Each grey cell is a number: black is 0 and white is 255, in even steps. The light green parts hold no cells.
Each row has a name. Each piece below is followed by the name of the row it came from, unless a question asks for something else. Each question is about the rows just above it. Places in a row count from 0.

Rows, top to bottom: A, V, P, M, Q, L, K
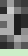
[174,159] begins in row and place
L, 2
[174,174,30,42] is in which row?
P
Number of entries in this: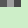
3
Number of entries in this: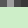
4

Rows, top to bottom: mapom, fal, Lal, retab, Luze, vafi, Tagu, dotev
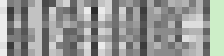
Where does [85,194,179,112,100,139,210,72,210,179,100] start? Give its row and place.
dotev, 6
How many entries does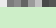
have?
8
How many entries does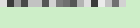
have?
18
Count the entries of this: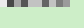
10
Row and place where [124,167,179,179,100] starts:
Luze, 25
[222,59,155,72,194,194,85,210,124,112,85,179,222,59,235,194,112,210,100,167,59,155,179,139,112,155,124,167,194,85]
Tagu
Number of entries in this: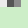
3

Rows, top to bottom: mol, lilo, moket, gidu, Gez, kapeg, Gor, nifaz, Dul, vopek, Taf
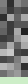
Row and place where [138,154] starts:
Taf, 1
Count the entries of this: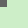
1
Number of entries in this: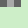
3
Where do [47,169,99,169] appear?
moket
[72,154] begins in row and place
kapeg, 1
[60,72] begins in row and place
kapeg, 0

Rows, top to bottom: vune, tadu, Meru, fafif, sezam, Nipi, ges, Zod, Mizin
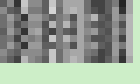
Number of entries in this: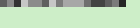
18
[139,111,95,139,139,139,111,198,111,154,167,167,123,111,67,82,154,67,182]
Zod
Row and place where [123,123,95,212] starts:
tadu, 4
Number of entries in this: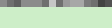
16
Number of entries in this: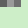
3
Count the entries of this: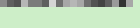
19

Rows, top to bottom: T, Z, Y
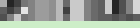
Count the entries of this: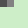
2
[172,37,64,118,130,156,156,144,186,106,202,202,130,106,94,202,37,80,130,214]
T
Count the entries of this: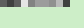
10
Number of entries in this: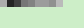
9
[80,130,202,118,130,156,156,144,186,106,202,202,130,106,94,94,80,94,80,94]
Y

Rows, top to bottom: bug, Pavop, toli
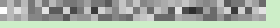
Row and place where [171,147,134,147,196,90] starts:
bug, 27
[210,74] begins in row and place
Pavop, 9
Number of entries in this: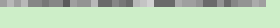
38
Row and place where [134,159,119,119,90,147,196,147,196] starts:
bug, 11
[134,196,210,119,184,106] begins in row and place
Pavop, 16
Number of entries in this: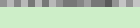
20
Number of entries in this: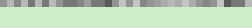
36

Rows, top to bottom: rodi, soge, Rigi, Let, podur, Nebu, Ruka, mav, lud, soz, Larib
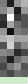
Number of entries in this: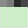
4
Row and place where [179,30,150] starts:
soge, 1
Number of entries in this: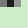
3

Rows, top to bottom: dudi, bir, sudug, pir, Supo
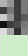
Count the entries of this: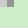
2
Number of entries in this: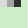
3
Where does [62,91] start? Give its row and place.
sudug, 2
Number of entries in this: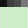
4

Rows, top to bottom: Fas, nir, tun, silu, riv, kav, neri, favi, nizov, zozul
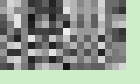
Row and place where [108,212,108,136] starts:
neri, 13
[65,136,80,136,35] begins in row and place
favi, 10
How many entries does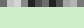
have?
12

